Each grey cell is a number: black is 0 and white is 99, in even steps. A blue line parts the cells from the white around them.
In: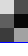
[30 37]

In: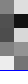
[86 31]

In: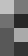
[47 44]

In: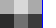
[66 44]

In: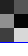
[33 56]

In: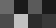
[10 17]
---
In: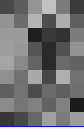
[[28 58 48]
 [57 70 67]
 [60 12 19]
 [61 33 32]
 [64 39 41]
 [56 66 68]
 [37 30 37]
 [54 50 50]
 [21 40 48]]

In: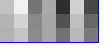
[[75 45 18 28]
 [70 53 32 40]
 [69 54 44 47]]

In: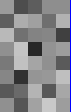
[[60 36 55]
 [37 62 69]
 [72 51 25]
 [56 15 61]
 [47 64 35]
 [52 58 74]
 [34 70 65]
 [56 63 61]]

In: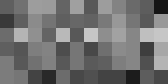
[[37 61 39 34 51 36]
 [22 54 37 38 59 34]
 [42 56 72 77 63 74]
 [37 49 30 28 54 24]
 [48 44 34 35 49 31]
 [48 26 42 31 26 36]]

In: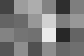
[[26 67 18]
 [39 59 49]
 [51 44 15]
 [33 31 40]]

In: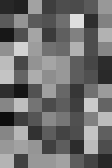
[[15 63 30 35]
 [35 35 43 18]
 [ 9 64 37 30]
 [56 61 41 30]
 [73 57 59 27]
 [76 67 59 31]
 [18 32 40 44]
 [52 45 36 79]
 [ 5 33 46 50]
 [52 19 26 76]
 [59 58 36 73]
 [70 59 63 26]]

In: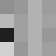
[[56 69]
 [72 69]
 [12 69]
 [81 69]]
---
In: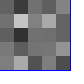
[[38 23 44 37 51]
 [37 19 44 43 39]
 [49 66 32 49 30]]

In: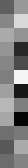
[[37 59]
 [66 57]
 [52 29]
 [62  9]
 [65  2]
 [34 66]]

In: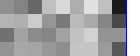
[[56 51 40 74 84 67 87 74 10]
 [44 63 54 52 63 75 81 57 57]]

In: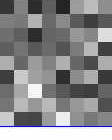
[[21 50 17 37 14 61 73 55]
 [43 37 17 39 41 59 52 86]
 [67 40 60 50 68 40 29 67]
 [42 65 95 44 34 26 24 39]
 [79 28 27 60 92 56 47 52]]

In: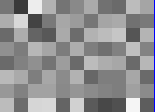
[[46 22 92 69 45 53 66 44 41 73 64]
 [41 67 39 34 66 42 69 73 77 33 70]
 [41 50 56 45 61 41 73 67 65 41 71]
 [59 50 63 63 53 58 54 51 49 62 54]]

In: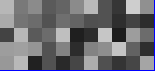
[[71 47 54 35 39 54 72 32 21 80 56]
 [26 71 35 42 74 12 17 77 11 61 42]
 [59 72 13 32 16 27 67 31 20 27 64]]

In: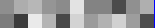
[[55 67 71 58 54 88 51 51 29 56 68]]

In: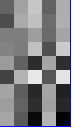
[[39 63 77 38 67]
 [49 49 61 41 64]
 [60 38 17 64 18]
 [64 36 15 64 13]
 [65 35  4 70  1]]

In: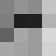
[[51 57 54 76]
 [38 65 60 84]]
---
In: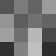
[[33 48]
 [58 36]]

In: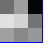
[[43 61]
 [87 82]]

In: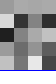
[[60 66]
 [84 20]]

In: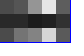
[[29 33]
 [16 16]]

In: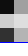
[[ 5 62]
 [80 86]]

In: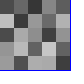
[[29 40]
 [74 23]]

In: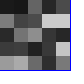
[[10  9]
 [48 26]]
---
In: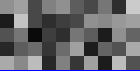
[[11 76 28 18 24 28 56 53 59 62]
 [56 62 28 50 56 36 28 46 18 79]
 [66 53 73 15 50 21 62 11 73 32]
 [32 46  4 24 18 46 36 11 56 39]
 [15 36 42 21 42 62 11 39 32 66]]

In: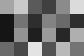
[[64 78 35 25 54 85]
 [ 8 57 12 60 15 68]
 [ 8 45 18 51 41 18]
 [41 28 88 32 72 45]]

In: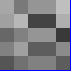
[[62 71 26 26 68]
 [50 62 36 36 54]
 [40 50 58 58 22]
 [65 47 58 58 74]
 [33 44 50 50 36]]

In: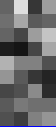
[[39 86 21 61]
 [43 65 35 39]
 [69 50 50 31]
 [35 47 43 43]
 [58 35 21 14]
 [27 31 54 17]
 [39 27 61 76]
 [31 24 50 58]
 [11  8 27 65]]

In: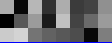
[[79 82 45 38 34 30  3 49]
 [ 0 34 60 10 75 26 41 60]
 [67  3 71 19 67 23 26 56]]

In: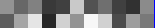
[[36 64 89 15 81 57 96 81 29 61 47]
 [57 40 50 22 25 78 32 43 25 19 54]]

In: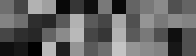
[[51 43 18 15 35 69 35 27 65 31 58 47 54 51]
 [43 27 69 62  3 21  6 47  3 39 47 54 31 39]
 [27 18 15 39 54 72 27 21 69 35 47 31  6 31]
 [ 6  9  0 72 12 58 35 43 76 58 54 51  9 31]]

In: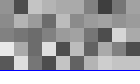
[[34 86 46 30 76 38 70 80 76 76]
 [54 70 60 42 73 54 60 63 57 60]
 [90 66 42 86 30 73 38 66 50 30]
 [50 46 42 50 60 63 46 30 83 66]
 [57 30 76 70 66 66 50 24 46 63]]
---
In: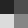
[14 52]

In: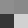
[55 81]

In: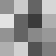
[56 39 53 49]

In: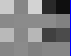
[79 54 71 52]

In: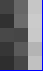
[26 42 78]

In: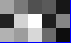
[64 82 84]
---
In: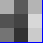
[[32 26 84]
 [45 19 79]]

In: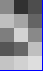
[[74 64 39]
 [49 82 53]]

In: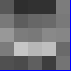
[[47 36 40]
 [59 48 47]]

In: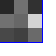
[[44 40 82]
 [28 25 41]]

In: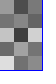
[[45 52 39]
 [76 24 81]]

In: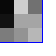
[[ 7 64 64]
 [48 57 71]]

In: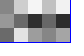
[[59 41 18]
 [41 88 61]]

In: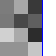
[[47 28 37]
 [81 66 17]]
